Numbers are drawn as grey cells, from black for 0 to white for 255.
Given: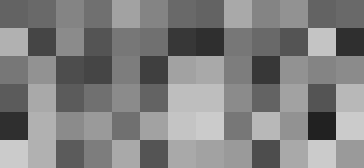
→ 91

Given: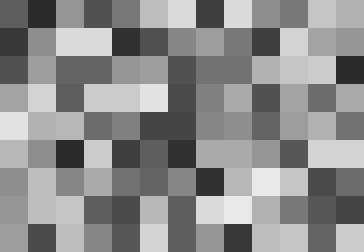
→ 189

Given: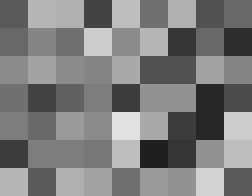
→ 176

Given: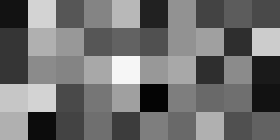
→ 67

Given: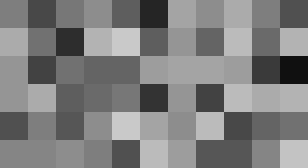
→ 141

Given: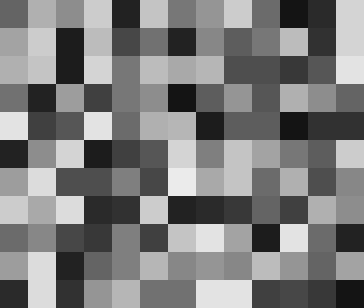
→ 49
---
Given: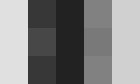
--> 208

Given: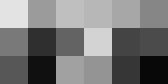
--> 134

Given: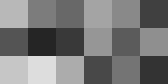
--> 64

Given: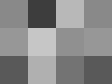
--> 137

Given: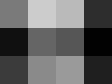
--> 45

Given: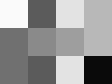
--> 184

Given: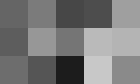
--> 159
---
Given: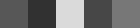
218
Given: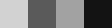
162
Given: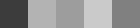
157
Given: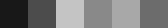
196
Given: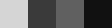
96
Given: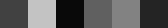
9
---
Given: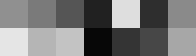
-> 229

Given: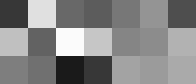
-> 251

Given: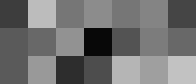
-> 194

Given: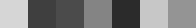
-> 214

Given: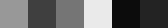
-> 234

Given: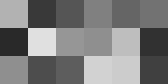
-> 224

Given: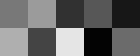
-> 229

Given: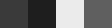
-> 235

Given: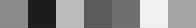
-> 240
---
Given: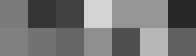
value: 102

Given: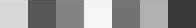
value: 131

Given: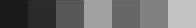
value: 87

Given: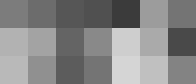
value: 92

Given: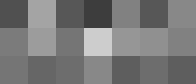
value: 109

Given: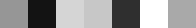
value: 213

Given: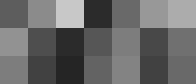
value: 37

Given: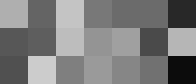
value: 127

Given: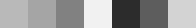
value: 129
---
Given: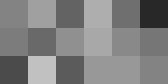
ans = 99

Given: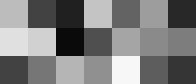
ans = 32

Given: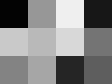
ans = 239

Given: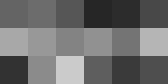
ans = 86

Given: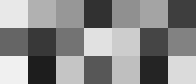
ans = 151

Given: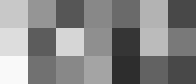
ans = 86

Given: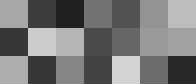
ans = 33
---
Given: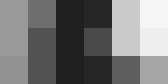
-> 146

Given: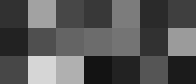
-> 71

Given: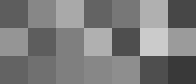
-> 99

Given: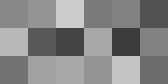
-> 115

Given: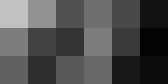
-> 97

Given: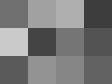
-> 90
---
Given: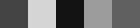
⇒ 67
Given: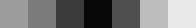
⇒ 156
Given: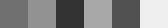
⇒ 111
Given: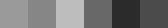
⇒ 154
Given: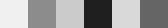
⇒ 240
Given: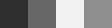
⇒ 47
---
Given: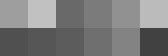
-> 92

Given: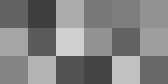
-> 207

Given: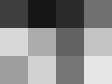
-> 98

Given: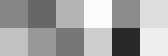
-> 119

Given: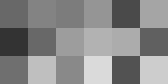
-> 157

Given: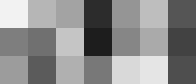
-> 197
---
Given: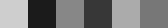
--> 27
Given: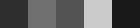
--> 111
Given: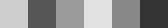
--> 86
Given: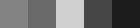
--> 105
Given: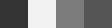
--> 242
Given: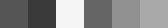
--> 58
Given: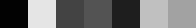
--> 229
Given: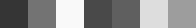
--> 115
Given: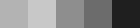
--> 200
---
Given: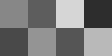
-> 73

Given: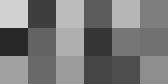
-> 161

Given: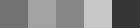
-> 114

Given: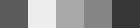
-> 91

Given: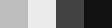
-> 189

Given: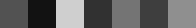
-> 82

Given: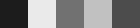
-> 28
